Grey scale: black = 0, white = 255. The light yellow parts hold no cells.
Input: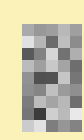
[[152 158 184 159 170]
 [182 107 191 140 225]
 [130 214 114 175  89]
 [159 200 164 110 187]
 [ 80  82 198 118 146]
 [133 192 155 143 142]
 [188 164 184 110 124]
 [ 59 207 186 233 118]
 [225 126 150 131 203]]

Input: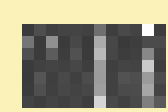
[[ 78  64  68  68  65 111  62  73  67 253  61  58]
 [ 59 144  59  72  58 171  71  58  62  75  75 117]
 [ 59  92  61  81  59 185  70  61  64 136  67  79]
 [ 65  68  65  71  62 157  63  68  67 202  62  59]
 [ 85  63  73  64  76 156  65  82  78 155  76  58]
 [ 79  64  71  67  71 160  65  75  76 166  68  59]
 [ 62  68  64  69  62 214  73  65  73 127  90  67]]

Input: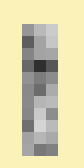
[[185 203 150]
 [163 198  94]
 [163 166 132]
 [ 47  87 104]
 [124 140 146]
 [108 171 137]
 [181 186 138]
 [201 141 135]
 [212 186 112]
 [182 169 162]
 [120 129 165]]

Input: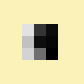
[[ 52  12 226]
 [ 14   6 193]
 [111   0 211]]

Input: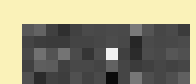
[[ 99  64  47  65  74  72  74  73 122  84  70  74  59  88]
 [ 61  59  59  68  68  71  76  72  38  74  71  72  75  68]
 [113  83 116  75  53  77 241  64  43  76  73  86  80  73]
 [ 94  92  64  72  72  68  98  69  59  64  70  66  70  65]
 [ 43  65  61  80  66  74  11  69 119  78  70  79  96  80]]

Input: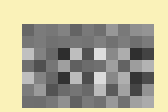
[[123 119 130 100 121 111 151 121 143 148 102]
 [123 113 116 119 116 128 113 125 111 123 118]
 [130 104  45 190  81 221 137 173  47  67 192]
 [ 80 118 159  96 108 112 159  99 157 179 111]
 [131 103  49 188  77 220 136 175  52  76 190]
 [154  83 107 117 105 187  91 162  69 147 124]
 [110 120 144  97 122 113 153 113 160 171 111]]
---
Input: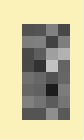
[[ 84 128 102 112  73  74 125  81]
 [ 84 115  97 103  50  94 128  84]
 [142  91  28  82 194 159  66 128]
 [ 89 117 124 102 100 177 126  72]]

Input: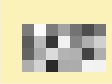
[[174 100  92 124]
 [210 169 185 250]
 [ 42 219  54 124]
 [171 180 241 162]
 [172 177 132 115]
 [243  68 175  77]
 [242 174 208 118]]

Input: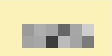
[[163 155]
 [167 174]
 [ 61 165]
 [187 103]
 [165 166]
 [123 206]]

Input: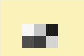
[[ 79 247]
 [ 61 197]
 [212  29]]

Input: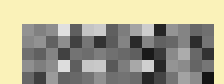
[[103 143 111 136 146]
 [ 63 126  96 146 129]
 [155 141 132  97 142]
 [ 99 221  65 142 224]
 [104  94 115  65  95]
 [115 198 109 118 196]
 [144 201 126  50 203]
 [111  89 112  91  95]
 [115 125 105 132 125]
 [107 168  95  41 164]
 [ 38 207  25 132 205]
 [ 68  39  58  97  37]
 [116 148 138 103 148]
 [163 139 172 132 132]
 [139 101 104  44 103]
 [ 20 118  50 117 112]]

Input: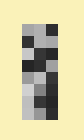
[[192 190 208 154  37 199  50 166]
 [150  55 131 188  47  54 176 176]
 [ 45  38  45  54 160  39 168  46]]
